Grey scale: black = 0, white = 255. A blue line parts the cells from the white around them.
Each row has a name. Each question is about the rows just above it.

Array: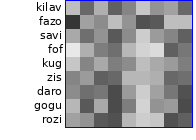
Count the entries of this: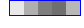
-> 5
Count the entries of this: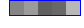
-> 5
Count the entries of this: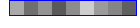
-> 9
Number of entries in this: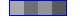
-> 4

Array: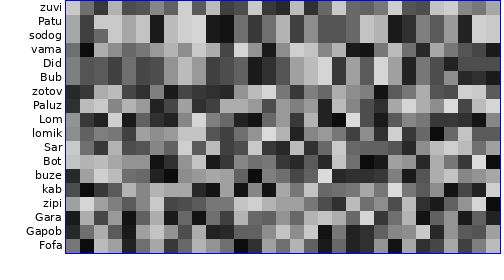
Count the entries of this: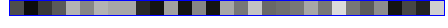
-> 31
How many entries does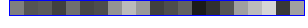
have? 21
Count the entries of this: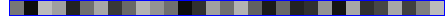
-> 31

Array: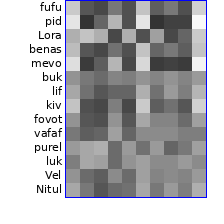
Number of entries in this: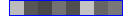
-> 8
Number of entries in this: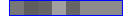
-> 8
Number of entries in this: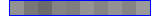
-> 10
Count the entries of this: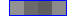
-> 4

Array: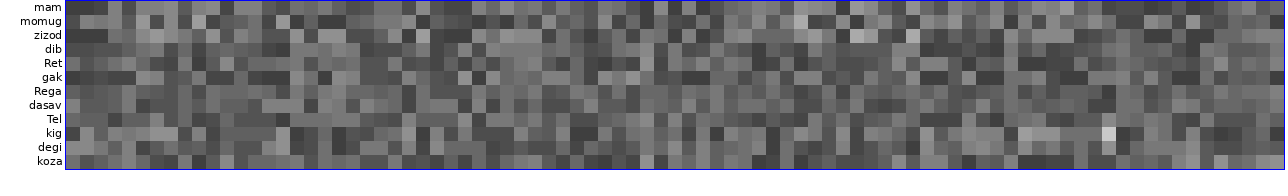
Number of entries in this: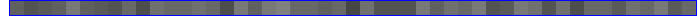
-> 49
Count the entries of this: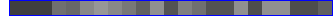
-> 23
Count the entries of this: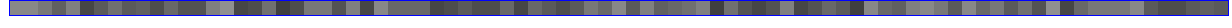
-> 87
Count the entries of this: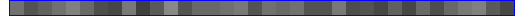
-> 36
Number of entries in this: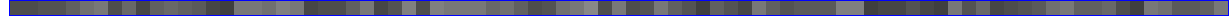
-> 87
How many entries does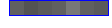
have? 7

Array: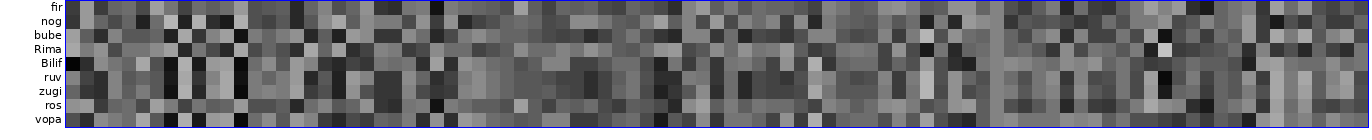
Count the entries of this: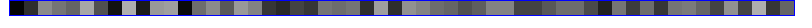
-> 56
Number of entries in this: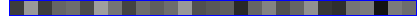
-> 29
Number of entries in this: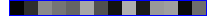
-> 14
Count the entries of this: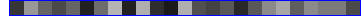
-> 25
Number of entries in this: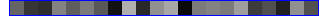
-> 22

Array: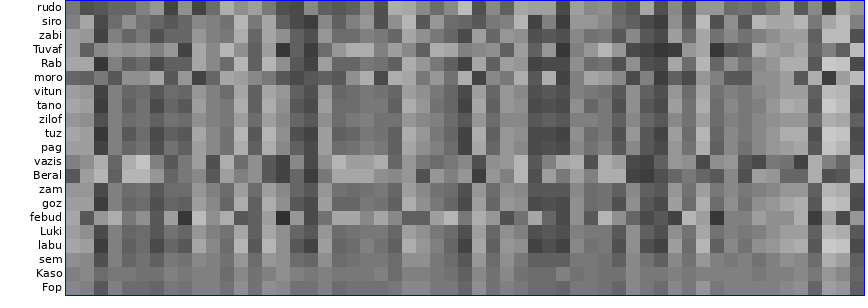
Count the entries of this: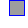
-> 1
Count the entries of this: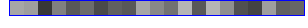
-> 21
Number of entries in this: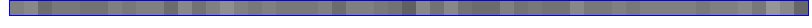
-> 57

